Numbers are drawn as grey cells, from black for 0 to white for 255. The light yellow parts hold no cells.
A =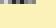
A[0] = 151
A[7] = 155
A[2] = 143
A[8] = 129

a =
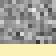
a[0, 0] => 128
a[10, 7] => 130
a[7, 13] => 70
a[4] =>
[146, 127, 123, 115, 162, 114, 129, 119, 135, 205, 143, 158, 139, 108]
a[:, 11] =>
[133, 92, 164, 196, 158, 179, 154, 143, 116, 156, 96]
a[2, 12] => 75
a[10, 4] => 145
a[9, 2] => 175
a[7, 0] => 105
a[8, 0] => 132
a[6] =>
[165, 138, 149, 153, 168, 165, 178, 88, 132, 156, 114, 154, 129, 165]
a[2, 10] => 152
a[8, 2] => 109
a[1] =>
[128, 169, 154, 144, 167, 179, 158, 95, 168, 150, 197, 92, 158, 186]
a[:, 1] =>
[144, 169, 125, 162, 127, 147, 138, 146, 160, 177, 136]
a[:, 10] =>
[140, 197, 152, 86, 143, 127, 114, 119, 79, 180, 171]
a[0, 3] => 190
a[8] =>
[132, 160, 109, 164, 65, 217, 156, 192, 159, 109, 79, 116, 102, 134]
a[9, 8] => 132
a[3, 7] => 106
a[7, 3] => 137
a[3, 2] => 109
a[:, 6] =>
[164, 158, 128, 145, 129, 168, 178, 156, 156, 176, 141]

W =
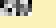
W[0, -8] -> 24
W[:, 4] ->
[77, 79, 80, 25]
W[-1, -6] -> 154
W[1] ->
[7, 193, 235, 132, 79, 91, 168, 51]
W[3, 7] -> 250
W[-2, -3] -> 132
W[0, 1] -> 102
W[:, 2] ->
[185, 235, 11, 154]

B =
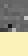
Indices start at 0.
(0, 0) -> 102
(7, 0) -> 60
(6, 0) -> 99
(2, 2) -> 110
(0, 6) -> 104
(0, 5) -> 103
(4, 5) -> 100
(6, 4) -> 116
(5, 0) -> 100
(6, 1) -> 113
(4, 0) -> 111
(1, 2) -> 97
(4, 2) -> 112
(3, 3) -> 94
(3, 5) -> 109
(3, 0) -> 108
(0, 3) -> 103
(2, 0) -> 106
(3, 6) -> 105

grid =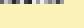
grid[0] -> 101
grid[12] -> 130
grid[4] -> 111
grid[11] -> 175
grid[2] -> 154
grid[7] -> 38

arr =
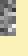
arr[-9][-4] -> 89
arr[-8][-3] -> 80
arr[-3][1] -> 133
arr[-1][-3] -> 107
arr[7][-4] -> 67
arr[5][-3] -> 143
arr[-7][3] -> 54
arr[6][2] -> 158
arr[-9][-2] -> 165
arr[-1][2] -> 126
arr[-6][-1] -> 205
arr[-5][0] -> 164

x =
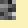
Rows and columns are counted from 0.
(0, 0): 76
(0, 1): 96
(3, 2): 125
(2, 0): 110
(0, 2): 26
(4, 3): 121

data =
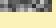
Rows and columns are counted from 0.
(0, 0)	148
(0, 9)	80
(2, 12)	81
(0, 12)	61
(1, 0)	89
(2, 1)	167
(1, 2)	61
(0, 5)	73
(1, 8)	45
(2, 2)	128
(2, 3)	69
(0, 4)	98
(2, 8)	160

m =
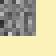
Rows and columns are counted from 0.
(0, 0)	60
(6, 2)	153
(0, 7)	140
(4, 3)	126
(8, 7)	105
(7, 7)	132
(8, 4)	83
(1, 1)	112
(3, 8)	115
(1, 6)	113
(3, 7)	92
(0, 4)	188
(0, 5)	149
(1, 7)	103
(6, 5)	149
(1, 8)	125
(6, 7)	145
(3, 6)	81
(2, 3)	121
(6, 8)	122
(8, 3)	122
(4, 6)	93
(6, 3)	91
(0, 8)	117

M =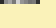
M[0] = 43
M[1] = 142
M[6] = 132
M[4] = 210
